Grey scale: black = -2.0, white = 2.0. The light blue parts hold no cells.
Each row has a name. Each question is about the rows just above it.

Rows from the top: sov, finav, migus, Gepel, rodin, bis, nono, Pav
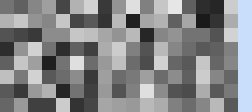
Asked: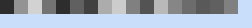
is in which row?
Gepel
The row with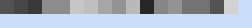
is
migus
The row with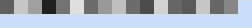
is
rodin
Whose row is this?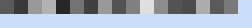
nono
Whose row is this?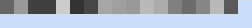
Pav

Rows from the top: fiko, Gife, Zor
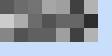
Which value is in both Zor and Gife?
[-0.7]
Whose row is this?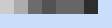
Gife
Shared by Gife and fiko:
[-0.3]
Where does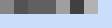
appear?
Zor

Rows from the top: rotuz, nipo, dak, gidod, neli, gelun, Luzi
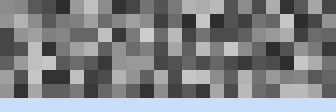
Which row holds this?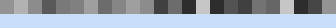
nipo
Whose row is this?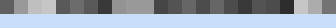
neli
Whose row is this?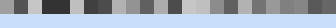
gelun

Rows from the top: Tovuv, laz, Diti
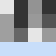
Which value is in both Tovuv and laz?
[-1.2]
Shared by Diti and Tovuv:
[1.6]
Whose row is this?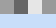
Diti

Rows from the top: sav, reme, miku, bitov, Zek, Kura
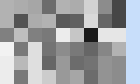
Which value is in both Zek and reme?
[-0.4]
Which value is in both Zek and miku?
[1.7]
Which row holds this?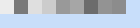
Kura
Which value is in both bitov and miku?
[-0.1]
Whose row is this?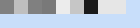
miku
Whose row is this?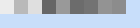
Zek
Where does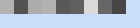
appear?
reme

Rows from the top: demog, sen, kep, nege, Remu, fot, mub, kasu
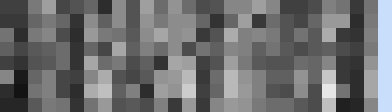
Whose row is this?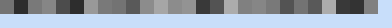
kep
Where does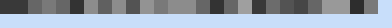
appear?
sen
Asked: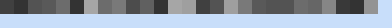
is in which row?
Remu
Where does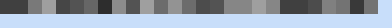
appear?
demog

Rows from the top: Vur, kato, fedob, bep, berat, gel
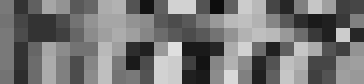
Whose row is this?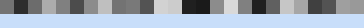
gel
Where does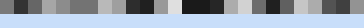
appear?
bep

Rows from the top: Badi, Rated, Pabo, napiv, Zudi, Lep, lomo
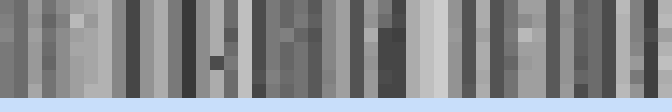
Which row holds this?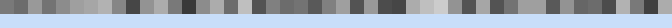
Lep
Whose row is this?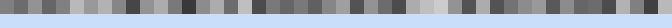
Rated
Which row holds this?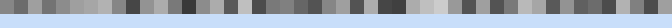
Pabo

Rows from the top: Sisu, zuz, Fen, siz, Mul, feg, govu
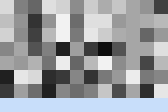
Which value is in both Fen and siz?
[0.6]
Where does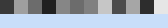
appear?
govu
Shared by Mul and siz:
[0.6]
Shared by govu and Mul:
[0.6]
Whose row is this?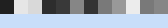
feg

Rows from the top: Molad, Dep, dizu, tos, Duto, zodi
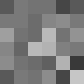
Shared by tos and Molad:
[-0.1]
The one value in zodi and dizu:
[-0.2]
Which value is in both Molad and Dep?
[-0.1]

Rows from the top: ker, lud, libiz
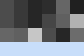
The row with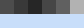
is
lud
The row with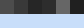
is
ker

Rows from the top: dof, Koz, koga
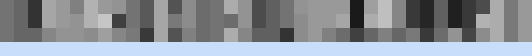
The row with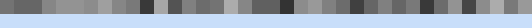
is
koga
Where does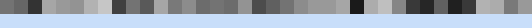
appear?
Koz

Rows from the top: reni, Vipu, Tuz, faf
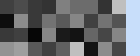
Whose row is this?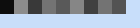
Vipu
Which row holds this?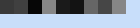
Tuz
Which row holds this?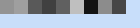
faf
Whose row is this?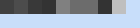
reni

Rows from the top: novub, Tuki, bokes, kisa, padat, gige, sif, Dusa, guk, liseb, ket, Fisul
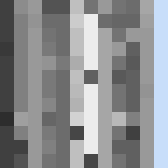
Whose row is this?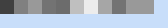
bokes
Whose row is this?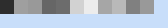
guk
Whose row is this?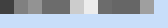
Tuki
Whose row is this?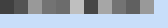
Fisul
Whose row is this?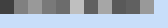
gige
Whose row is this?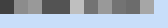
novub
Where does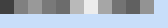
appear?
sif

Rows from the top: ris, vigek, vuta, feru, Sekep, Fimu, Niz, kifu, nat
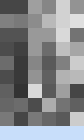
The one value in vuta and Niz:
[1.4]
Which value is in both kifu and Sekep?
[-0.3]
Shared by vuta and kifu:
[-0.2]

